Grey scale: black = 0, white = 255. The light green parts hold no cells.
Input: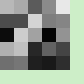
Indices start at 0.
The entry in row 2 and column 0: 12
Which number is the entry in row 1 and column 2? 212
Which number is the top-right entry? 232
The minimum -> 4
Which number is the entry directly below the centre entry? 39
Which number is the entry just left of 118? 111
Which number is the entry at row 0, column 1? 170

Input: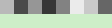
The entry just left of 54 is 150
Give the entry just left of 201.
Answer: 235
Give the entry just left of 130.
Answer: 54

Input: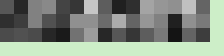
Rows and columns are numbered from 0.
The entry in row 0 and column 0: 87
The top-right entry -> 100
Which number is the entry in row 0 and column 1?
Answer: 39
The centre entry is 107
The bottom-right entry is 61
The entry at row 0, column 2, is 129
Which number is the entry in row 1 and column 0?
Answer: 47
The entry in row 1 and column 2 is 129
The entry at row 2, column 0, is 75
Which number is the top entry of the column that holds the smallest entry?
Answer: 144
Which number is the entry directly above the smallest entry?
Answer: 32
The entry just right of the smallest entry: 100

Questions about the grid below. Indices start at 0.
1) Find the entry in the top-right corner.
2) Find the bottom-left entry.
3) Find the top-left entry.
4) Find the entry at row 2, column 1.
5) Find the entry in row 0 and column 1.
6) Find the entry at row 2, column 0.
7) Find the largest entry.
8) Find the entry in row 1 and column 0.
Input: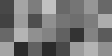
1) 104
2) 165
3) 72
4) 180
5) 165
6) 104
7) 193
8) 66

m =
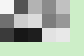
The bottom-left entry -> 58
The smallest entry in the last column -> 151
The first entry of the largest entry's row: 245
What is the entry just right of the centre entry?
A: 125

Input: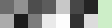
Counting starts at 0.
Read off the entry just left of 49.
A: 253
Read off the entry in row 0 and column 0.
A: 108
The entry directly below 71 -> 49
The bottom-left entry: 172

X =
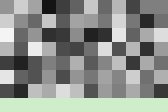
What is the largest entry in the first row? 206
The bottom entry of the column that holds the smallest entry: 170
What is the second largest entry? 237
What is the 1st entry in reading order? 148
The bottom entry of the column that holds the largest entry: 76
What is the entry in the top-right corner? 127
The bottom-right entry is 56
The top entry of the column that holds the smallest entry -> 20
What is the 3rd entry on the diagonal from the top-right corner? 98
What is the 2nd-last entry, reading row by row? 119
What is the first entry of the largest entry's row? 244
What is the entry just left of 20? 163
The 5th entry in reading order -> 62
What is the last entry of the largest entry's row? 221
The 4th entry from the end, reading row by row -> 127
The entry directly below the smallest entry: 199
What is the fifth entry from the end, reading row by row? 155

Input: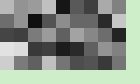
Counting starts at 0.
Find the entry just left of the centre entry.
155
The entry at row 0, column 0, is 185
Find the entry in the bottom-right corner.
117
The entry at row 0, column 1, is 147
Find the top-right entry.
129
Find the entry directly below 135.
96
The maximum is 226
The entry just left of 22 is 192
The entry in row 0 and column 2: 155
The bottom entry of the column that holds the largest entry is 206
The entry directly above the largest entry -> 69
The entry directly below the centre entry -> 28
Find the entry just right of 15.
83

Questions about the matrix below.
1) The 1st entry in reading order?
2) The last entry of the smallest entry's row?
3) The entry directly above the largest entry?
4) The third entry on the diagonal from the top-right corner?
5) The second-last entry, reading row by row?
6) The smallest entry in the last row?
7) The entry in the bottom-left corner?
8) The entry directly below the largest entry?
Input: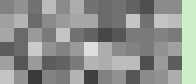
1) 130
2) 173
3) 98
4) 122
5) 146
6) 57
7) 196
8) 180

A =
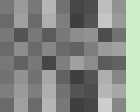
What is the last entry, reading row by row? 134
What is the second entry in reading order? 154
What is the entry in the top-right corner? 146
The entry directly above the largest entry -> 182
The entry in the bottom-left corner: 106
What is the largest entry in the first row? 190
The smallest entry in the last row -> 63
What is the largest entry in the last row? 205
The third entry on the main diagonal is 120
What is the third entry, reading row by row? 120
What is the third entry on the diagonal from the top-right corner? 146
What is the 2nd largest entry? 198
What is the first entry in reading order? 120
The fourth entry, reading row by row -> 182
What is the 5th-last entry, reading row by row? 120
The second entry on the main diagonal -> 160

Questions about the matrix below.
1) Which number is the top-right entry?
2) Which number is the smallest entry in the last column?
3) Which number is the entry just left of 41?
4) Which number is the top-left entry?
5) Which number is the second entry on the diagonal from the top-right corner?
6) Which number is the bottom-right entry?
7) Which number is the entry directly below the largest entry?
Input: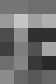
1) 110
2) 41
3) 56
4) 118
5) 160
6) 102
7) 145
